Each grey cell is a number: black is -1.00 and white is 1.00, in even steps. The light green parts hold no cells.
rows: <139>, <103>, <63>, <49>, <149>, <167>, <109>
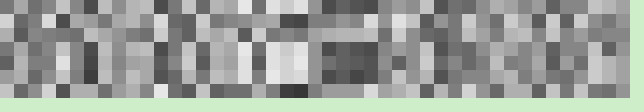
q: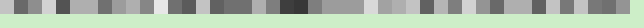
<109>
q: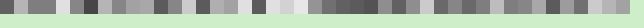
<149>
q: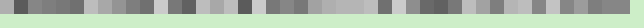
<63>
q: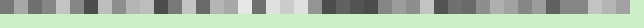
<139>

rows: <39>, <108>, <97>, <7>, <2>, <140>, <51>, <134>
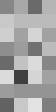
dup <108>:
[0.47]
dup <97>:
[0.27]
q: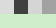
<140>
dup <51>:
[0.16]
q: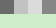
<2>

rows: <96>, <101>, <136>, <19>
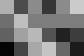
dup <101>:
[-0.02]
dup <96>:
[0.09]
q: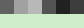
<136>
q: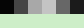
<19>
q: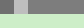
<101>
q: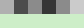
<96>

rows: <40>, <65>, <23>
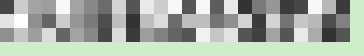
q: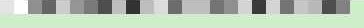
<65>

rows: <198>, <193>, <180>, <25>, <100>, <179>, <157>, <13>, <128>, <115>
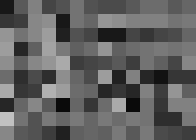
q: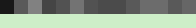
<198>
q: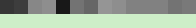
<193>
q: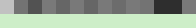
<128>
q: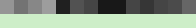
<180>
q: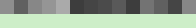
<100>
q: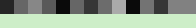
<13>
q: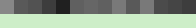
<115>

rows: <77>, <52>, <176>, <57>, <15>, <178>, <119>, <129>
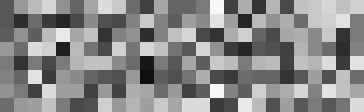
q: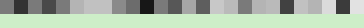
<15>
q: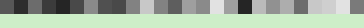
<52>
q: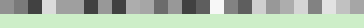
<119>
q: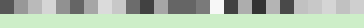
<77>

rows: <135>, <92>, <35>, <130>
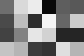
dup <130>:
[0.42]
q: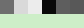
<135>

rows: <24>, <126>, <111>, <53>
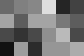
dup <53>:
[0.18]
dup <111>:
[-0.43]
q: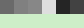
<24>
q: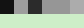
<53>

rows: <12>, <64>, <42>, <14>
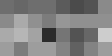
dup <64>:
[0.13]
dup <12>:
[-0.14]
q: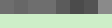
<12>
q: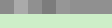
<64>

